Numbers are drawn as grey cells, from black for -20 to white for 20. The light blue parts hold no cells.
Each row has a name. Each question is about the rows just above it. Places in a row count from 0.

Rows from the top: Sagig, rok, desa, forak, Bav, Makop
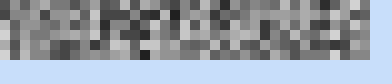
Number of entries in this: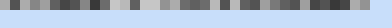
37
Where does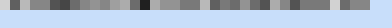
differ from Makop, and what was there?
34, [-5]

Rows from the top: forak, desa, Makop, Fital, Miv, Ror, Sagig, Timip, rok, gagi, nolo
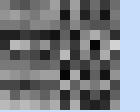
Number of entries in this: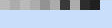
10
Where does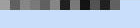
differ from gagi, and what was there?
8, [-15]
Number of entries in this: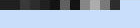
12

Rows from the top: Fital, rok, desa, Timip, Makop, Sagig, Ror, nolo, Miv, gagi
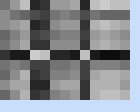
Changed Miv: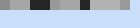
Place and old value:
8, [-12]
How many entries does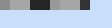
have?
9
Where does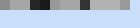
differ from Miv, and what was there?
4, [-14]
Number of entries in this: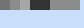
8

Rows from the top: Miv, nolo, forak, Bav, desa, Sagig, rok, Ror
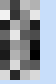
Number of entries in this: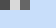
3
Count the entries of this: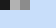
3

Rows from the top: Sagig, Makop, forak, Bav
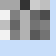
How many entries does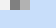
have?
3
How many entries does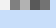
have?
5
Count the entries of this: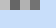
4
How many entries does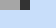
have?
3

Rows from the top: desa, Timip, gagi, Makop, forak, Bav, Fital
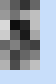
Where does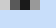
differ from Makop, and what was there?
3, [6]
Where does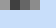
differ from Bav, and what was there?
3, [0]
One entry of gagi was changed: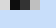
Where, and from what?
2, [-14]

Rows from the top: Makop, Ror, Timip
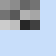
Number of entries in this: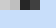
4
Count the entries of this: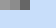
3
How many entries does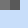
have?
2
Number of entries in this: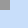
1

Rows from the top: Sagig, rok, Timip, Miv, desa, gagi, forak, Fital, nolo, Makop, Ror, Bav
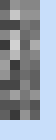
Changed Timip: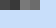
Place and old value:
1, [-9]
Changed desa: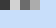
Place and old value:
2, [-5]

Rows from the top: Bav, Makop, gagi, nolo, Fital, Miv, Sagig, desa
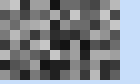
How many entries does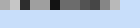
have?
12
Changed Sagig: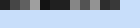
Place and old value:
1, [-7]
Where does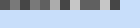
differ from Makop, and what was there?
9, [-3]
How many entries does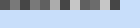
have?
12
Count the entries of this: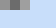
3
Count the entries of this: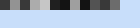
12
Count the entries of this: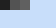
3

